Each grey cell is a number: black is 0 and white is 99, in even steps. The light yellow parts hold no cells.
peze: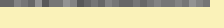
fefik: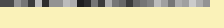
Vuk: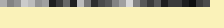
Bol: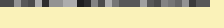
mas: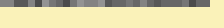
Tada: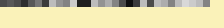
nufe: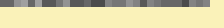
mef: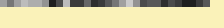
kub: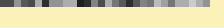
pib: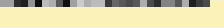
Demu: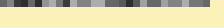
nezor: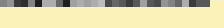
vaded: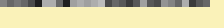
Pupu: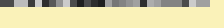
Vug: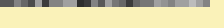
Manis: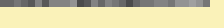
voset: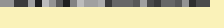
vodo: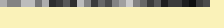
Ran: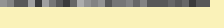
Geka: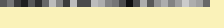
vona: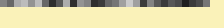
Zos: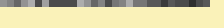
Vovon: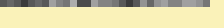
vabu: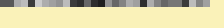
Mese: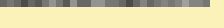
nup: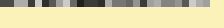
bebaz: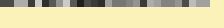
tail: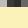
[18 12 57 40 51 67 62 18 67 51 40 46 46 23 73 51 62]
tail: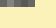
[40 40 46 29 40 40]
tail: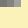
[51 51 46]
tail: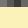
[67 57 51 57 34 46 46 51 40 51 34 34 34 40 34 40 23 34 34]
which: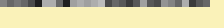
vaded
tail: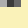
[40 40 34 62 29 23 40 40 34 57 18 29 29]
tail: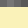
[51 34 51 51 51 57 29 34 51 40 51 46 40 29 40 46 46 51 51 46 57 57 62 57
 46]

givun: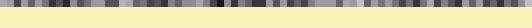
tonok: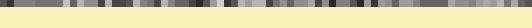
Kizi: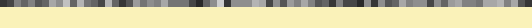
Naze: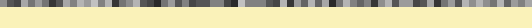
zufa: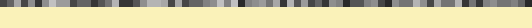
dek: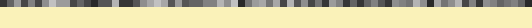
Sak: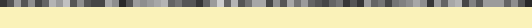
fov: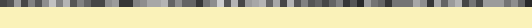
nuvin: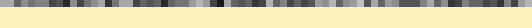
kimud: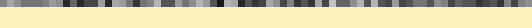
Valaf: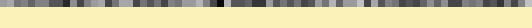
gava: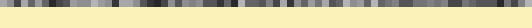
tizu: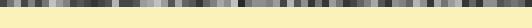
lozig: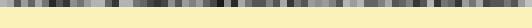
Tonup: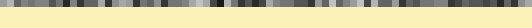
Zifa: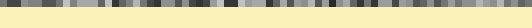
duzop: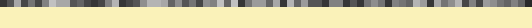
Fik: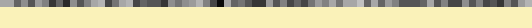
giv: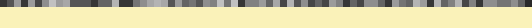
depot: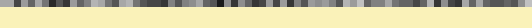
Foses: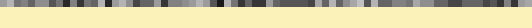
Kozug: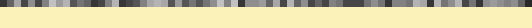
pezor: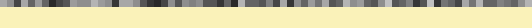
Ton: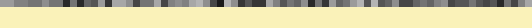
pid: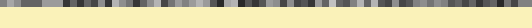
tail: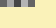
[55 27 39 27 50 45 27 27 27 45 55 45 21 50 50 45 70 65 21 70 45 55 70 27
 45 21 55 60 55 50 55 39 16]
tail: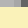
[55 33 45 27 55 50 75 39 75 21 45 60 60 39 65 21 70 39 60 33 33 21 50 50
 21 33 21 45 55 45 21 50 45 39 70 60 21 65 45 55 70 27 50 27 60 55 45 39
 50 39 16]
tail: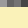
[45 50 55 65 55 21 60 39 65 70 27 50 33 60 60 60 39 55 33 16]
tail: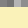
[16 65 45 55 70 27 50 21 55 50 39 45 50 39 16]
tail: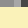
[55 16 50 50 33 16 60 21 60 55 39 60 60 50 39 39 39 39 65 55 55 50 60 65
 60 70 45 65 39 33]
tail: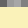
[50 45 65 65 70 50 65 33 21]
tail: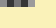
[45 21 27 39 50 65 33 21 55 50 39 70 55 21 65 45 60 70 21 39 21 55 55 33
 39 45 39 21]

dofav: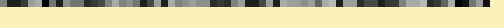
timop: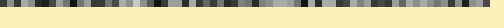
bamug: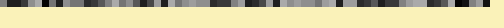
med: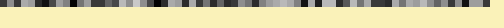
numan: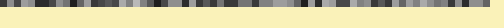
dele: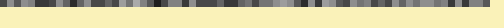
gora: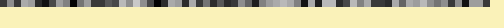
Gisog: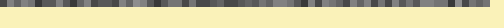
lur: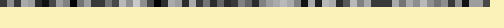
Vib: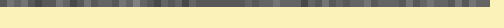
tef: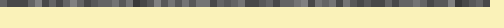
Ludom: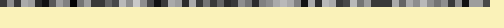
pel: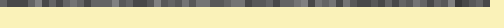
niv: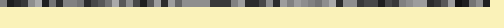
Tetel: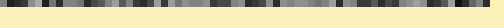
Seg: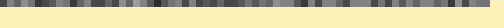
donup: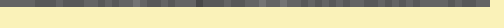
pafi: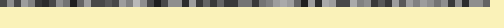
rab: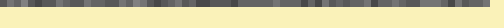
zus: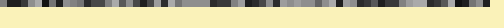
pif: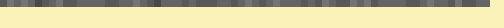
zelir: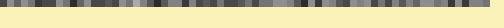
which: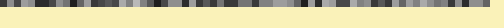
numan
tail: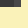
[55 39 17 39 55 28 28 39 28 61 45 66 50 34 12 28 50 50 22 55 28 28 28 39
 22 22 39 45 28 45 45 55 61 55 34 17 55 22 61 55 34 28 55 45 50 28 39 28
 55 39 55 45 55 55 45 50 22 55 22 50 50 34]
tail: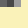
[45 66 50 34 12 28 50 50 22 55 28 28 28 39 22 22 39 45 28 45 45 55 61 55
 34 17 55 22 61 55 34 28 55 45 50 28 39 28 55 39 55 45 55 55 45 50 22 55
 22 50 50 34]
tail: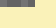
[39 34 39 34 39 34 39 34 39 39 34 34 39 34 39 34 39 34 39 39 39 39 34 39
 34 34 39 39]

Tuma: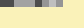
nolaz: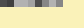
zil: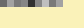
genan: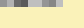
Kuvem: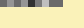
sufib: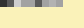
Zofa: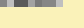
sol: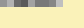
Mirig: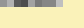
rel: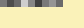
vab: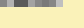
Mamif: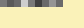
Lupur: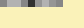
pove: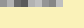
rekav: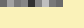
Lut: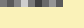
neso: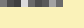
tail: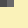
[80 52 25 47 58 41]
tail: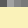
[52 74]

